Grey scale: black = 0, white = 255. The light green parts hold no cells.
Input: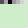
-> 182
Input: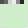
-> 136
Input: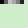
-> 124
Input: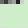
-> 34
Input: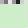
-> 35
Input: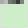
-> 59
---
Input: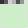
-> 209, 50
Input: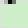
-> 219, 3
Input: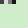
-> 220, 23
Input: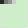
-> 204, 38
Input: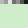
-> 229, 25
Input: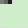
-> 222, 30
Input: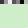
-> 239, 9
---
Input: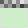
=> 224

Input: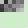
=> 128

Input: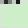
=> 199

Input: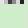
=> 216

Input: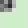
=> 71

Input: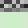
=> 190
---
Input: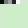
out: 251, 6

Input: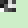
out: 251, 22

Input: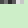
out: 227, 44

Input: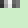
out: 244, 48

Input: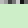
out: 202, 21

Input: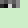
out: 209, 10

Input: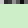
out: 202, 13

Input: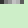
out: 194, 50

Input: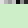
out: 223, 10
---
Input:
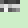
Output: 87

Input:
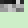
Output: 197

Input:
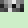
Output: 220

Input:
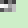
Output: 137

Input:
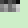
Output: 110

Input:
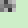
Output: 54

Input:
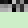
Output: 191

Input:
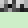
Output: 162
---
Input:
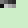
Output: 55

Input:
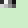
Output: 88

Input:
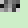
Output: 65

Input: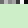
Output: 109

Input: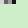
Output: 156

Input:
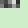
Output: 72

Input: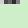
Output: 100
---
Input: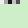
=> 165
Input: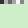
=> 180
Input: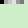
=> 167
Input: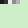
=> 54
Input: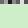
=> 166
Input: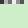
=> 183
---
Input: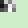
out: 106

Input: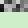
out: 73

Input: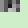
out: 193

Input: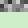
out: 110

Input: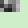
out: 31

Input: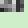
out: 165
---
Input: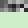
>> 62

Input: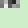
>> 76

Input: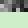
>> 121

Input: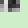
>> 44

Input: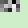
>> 172

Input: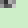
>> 173

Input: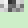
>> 113

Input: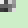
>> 114

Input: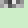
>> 63

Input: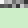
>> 190
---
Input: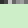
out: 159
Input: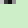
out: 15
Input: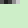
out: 142
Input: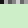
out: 105
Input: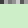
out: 89
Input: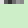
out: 152
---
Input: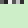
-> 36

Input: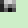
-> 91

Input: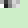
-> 32

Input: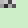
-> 42

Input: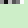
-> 17

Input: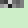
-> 185

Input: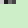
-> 29

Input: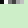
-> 250
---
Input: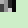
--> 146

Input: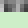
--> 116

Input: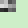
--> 192

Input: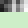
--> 51

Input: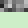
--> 117

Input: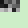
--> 103

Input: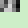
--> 60

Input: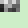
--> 229
